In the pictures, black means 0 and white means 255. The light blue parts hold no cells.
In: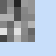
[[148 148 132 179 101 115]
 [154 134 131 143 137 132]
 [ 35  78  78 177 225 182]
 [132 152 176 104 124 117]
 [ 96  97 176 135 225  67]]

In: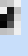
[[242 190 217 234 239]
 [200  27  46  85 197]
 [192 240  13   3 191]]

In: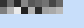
[[104 185]
 [ 70 169]
 [114 160]
 [100  41]
 [ 87 178]
 [134  32]
 [ 42 234]
 [109 181]
 [ 51 126]]

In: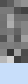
[[146  66 110 133 133 159 127  75  79]
 [133  80 111 121  99  85 120 160  61]
 [ 95 122 164 173 122 138 126  52 209]
 [ 80 122 116 113 117  84 123 133 182]]

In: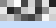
[[ 35 222 207]
 [224 141 244]
 [ 81  50 126]
 [210 220  67]
 [ 70 197  86]
 [252  79 138]
 [201  36 203]
 [137 233 187]]

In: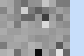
[[122 147 159 140 157 138 160 104]
 [123 160 119 148 160 165  90 226]
 [170 138 160 167 151 156 160 133]
 [197 121  62 218 161 148 149 163]
 [147  95 152 152 160 144 169  11]
 [145 122 103 160 162 154 178 171]
 [110 207 105 172 166 169 153 160]
 [133 133 140 124 157 170 164 112]
 [165 168 148 171 157 161 165 184]
 [171 133 160 155 171 160 124 176]]
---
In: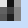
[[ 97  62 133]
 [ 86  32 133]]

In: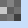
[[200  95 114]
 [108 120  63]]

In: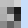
[[176  91  25]
 [172 191  45]]

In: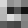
[[184  38  78]
 [181 221 194]]

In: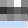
[[ 48  71  98]
 [152 131 150]]

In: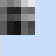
[[ 96  37  34]
 [110  68  80]]

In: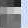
[[149 186 208]
 [100 118 108]]

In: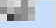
[[137 179 153]
 [221  60 125]]
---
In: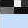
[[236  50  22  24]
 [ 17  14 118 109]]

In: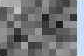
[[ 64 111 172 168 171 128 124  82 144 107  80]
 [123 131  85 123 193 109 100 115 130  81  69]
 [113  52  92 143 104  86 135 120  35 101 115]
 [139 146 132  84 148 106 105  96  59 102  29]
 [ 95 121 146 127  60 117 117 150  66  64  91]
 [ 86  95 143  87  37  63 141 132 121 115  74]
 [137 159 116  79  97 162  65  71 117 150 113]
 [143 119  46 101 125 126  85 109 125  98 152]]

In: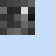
[[ 79  98  56  64  71]
 [217  41 107  37  42]
 [121  19  51  48  87]
 [102  81  79  49  58]
 [ 79  49  57  96 106]]

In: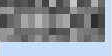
[[174 107  75  96  75  86  68 135  67 171  74 107 199  76  89]
 [115  89 150 155 104 109 110 119 113  69  86  86 154 126 117]
 [ 45  68  68 101 117 166 143 183 151 117 150 167  75  86 133]
 [ 46  68  68 101 118 165 144 183 151 116 150 167  74  86 134]
 [115  89 150 154 103 109 109 119 113  69  85  85 154 126 118]
 [125 111 148 126 118  91 120 149 107 140 117 102 157 123 103]]

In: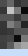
[[ 52  65  77 103]
 [121  10  55 196]
 [ 58  85  85  85]
 [ 99  37  54 127]
 [ 84  85  52  58]
 [ 12 120  65  70]
 [145 165  62  91]]

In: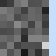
[[ 82 101  50  62 113 127  80]
 [ 96  34 124 110  94  65 103]
 [100  70 105 116  76  89 104]
 [113  59  95  88 137 110  68]
 [107  81  74  78  98  58  98]
 [131 124 106  97 117  42 131]
 [ 77 211  86 119  66  81  79]
 [ 47  96 129  82 107  24  87]]
